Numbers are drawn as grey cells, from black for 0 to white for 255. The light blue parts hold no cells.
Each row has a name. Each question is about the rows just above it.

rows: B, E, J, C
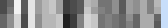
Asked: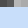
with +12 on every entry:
[ 88 102 195 183]
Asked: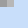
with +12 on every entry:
[169 195]

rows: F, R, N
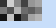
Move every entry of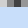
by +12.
[220 146  78 162]
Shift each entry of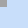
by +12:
[176]
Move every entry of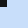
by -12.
[8]
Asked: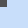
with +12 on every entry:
[94]
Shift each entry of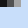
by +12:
[ 32  94 176]

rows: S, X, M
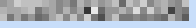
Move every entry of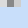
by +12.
[231 148 218]
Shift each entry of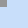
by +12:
[162]
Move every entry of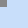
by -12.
[124]
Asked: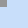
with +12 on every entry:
[162]
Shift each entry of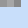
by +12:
[162 178 148]
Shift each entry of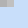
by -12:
[166 180]

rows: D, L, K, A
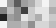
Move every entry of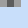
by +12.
[170 104 170]
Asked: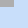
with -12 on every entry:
[162 162]
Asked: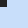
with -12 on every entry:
[23]
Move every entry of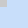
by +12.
[214]
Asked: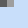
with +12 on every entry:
[104 170]

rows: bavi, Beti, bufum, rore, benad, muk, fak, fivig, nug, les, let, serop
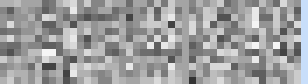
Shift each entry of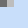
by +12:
[121 201]
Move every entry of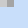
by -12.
[191 152]
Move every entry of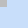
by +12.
[201]
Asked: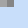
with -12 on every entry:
[152 121]
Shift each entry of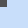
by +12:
[94]
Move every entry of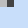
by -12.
[177  55]

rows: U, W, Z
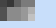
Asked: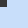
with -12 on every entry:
[43]
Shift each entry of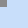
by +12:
[151]
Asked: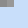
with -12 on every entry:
[127 140]

